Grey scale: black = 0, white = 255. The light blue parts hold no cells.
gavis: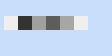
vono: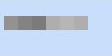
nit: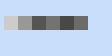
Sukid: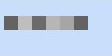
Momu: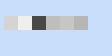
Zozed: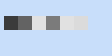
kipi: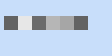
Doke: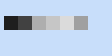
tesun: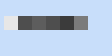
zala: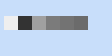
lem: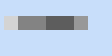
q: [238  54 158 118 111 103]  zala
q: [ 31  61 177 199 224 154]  Doke
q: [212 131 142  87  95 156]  lem
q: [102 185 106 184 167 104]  Sukid
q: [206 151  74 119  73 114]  nit
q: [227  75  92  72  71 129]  tesun

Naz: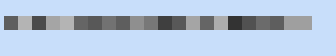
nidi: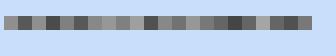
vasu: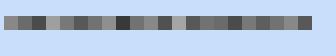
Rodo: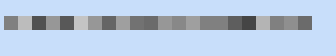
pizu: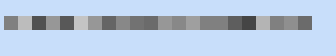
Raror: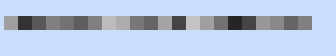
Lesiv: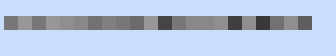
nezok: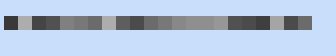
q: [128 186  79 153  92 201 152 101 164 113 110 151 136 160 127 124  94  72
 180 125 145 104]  Rodo
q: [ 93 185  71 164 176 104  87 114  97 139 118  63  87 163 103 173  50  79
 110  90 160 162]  Naz
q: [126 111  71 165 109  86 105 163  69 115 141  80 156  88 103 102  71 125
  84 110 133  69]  vasu
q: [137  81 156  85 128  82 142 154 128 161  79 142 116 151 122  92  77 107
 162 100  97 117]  nidi
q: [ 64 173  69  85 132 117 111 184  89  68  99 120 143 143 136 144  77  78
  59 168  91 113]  nezok
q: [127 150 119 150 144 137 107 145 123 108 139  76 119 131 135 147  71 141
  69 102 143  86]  Lesiv

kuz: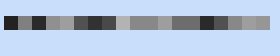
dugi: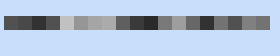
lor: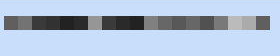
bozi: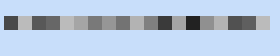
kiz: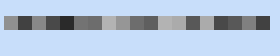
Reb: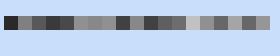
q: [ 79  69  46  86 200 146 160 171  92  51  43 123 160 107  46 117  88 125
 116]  dugi
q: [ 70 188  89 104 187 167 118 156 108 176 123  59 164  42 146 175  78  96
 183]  bozi

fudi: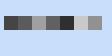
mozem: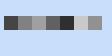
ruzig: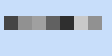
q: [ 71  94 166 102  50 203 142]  fudi
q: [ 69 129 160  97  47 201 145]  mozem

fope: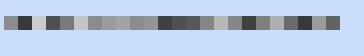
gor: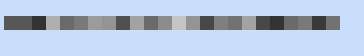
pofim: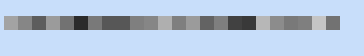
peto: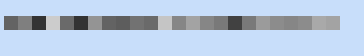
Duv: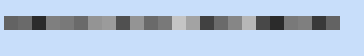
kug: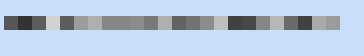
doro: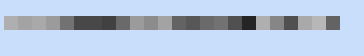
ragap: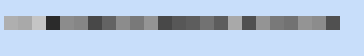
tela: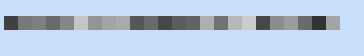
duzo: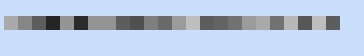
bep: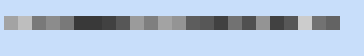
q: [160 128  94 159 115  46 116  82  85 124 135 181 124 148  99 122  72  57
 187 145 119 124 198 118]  pofim
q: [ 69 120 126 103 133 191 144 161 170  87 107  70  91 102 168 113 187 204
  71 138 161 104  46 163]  tela
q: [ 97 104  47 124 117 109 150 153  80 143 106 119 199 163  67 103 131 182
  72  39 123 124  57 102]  Duv
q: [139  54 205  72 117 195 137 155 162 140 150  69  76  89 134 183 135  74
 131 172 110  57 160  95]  fope
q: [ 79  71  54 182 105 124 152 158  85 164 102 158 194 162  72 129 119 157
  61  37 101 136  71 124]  gor

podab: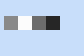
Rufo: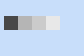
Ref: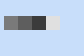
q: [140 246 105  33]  podab
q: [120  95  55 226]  Ref
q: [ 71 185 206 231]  Rufo

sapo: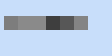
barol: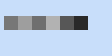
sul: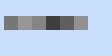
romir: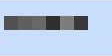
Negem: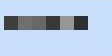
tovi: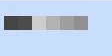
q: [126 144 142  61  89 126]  sapo
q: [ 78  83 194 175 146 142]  tovi
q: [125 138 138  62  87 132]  sapo
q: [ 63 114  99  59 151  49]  Negem

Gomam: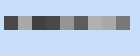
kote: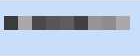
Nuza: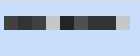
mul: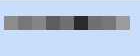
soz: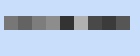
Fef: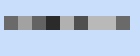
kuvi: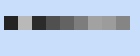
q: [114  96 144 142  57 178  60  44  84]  soz
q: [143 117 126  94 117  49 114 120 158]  mul
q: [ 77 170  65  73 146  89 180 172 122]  Gomam

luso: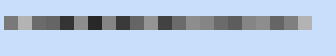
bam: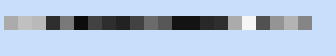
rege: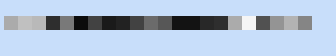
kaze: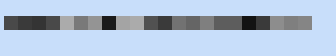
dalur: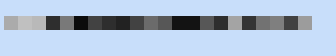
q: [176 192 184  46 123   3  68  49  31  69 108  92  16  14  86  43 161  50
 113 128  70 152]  dalur
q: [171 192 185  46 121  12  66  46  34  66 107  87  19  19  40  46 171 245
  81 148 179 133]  bam
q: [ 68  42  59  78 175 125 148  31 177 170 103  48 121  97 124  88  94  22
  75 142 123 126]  kaze
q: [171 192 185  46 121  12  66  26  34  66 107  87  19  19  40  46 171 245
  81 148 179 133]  rege
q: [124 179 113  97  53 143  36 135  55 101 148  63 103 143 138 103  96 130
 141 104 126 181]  luso

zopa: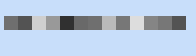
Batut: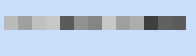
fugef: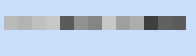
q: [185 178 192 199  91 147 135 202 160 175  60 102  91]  fugef
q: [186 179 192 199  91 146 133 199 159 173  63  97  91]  fugef
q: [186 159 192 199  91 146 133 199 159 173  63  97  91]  Batut

